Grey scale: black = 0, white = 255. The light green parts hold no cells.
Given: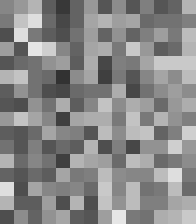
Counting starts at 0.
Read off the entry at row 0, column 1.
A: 152
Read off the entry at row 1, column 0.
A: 121
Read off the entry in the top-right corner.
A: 180
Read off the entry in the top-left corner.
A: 134
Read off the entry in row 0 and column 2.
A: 180
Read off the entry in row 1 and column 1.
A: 195
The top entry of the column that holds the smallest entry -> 56
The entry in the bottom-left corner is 78
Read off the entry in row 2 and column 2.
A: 121
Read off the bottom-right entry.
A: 201
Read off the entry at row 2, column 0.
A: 78
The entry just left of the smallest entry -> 106
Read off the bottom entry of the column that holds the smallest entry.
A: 165

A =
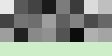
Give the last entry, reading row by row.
164
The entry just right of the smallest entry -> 176
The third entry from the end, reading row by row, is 12
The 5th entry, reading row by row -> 124
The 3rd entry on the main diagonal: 137
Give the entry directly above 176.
75
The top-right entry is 191

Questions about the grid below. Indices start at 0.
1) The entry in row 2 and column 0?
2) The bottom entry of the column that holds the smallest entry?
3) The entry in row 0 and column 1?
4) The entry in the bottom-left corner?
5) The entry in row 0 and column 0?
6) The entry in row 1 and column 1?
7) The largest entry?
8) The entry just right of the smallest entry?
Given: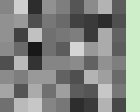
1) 145
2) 199
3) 207
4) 112
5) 133
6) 153
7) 213
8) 112

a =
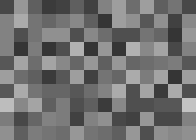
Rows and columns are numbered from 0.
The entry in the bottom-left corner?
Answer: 144
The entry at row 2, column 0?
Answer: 130
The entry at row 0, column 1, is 151
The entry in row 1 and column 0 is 130
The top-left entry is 72
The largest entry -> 195
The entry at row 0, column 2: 95
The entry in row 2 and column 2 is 116
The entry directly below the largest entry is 130
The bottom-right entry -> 144
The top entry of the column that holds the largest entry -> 72
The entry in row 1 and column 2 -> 116
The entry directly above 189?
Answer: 87
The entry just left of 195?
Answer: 87

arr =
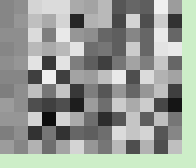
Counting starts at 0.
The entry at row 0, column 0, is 134
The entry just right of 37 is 178
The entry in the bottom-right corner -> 191
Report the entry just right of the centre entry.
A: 191
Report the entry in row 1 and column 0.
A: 134
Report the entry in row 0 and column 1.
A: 142
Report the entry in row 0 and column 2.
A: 212
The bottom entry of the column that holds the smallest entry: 110
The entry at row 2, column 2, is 219
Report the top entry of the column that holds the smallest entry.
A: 219
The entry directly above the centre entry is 94
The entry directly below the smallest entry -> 118
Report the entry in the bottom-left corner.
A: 156
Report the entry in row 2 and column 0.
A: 142
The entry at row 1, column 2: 191
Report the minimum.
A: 13
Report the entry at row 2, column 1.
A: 142
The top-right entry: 156

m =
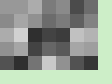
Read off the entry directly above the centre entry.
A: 108
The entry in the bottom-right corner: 54
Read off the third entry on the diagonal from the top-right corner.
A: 60
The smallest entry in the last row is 47
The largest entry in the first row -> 172
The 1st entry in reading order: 152
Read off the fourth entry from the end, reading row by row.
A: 201
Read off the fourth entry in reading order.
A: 123

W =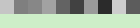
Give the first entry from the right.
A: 92
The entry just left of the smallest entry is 154
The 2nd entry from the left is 127

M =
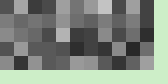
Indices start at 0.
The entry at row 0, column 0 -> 82
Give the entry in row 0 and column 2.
60
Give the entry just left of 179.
74
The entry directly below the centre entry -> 46
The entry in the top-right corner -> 66
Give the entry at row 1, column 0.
124
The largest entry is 195
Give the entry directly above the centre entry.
110
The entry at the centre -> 60
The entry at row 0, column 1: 165
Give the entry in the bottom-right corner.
159
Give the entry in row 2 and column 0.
138
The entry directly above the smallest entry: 110
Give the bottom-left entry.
138
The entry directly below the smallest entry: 97
